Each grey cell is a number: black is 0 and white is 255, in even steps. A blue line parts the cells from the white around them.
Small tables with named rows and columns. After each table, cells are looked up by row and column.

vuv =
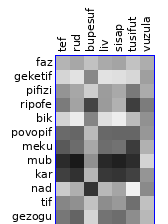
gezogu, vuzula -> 184
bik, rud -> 236
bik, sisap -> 237
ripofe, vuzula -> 124
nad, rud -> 175
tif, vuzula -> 193
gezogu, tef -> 119
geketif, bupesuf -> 136
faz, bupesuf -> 193
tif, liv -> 141
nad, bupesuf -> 51
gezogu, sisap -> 109

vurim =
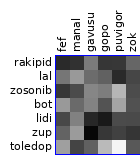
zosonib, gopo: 125
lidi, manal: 129
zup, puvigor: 65
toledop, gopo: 186
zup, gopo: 55
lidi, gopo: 25
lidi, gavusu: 39
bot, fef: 153
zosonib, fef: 55
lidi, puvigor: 75
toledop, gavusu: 96
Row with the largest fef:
toledop

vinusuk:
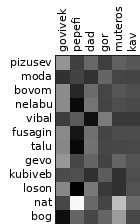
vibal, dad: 16
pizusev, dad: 103
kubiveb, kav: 77
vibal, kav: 57
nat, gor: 68
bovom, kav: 78
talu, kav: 72
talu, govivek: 135
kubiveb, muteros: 49
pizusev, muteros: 96
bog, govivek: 14
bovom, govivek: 140
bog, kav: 71
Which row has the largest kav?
nat

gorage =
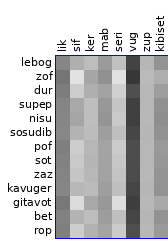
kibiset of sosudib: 146
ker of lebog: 189
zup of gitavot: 184
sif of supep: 168
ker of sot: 181
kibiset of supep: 145
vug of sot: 76
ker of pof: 183
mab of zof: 145
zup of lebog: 182
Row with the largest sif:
zof

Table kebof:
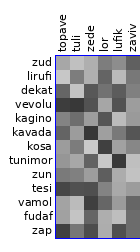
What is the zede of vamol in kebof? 63
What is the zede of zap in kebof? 77
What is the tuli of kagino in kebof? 110
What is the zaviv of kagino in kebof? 154
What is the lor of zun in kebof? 94
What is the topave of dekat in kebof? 101
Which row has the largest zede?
kosa

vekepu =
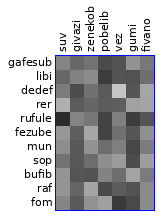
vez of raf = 92
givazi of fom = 90
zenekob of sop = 109
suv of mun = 141
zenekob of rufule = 119
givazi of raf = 100
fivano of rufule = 85
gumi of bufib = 163
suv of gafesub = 133
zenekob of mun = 146
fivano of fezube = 143
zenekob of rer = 102
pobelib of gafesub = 75
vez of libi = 84
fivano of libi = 111
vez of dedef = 197
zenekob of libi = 140
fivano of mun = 124

